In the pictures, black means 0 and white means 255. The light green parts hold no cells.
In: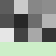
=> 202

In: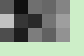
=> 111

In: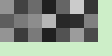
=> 101

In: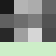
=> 180

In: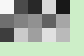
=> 40

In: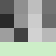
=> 144

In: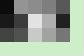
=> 140

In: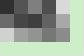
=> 127

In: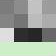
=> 140
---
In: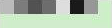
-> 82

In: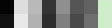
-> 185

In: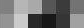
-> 169

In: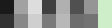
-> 221

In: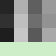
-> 95

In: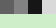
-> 22

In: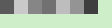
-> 134

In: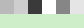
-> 58

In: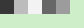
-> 243

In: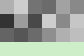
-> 115
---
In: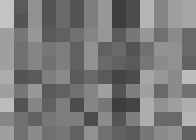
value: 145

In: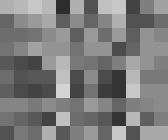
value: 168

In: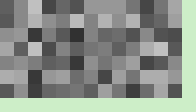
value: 166

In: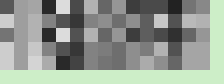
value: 165

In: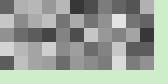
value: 124
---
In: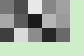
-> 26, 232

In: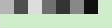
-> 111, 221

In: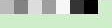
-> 158, 247

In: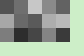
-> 90, 199

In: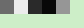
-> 42, 236

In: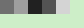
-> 33, 212

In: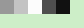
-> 252, 252

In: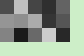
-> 171, 204

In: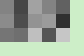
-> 147, 198

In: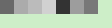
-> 209, 209
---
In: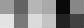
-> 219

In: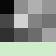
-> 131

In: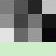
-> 117

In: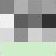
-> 110

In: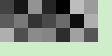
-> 51

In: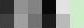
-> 115
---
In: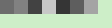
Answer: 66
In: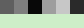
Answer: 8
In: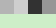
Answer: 50
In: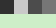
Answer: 76
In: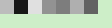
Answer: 224
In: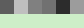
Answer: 128
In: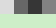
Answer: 54
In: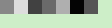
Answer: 65
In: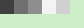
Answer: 142
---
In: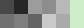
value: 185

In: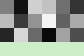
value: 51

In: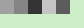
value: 92

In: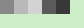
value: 56

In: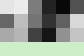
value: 81

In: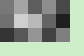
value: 72

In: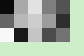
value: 83

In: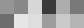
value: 121

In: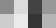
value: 152

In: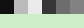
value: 130
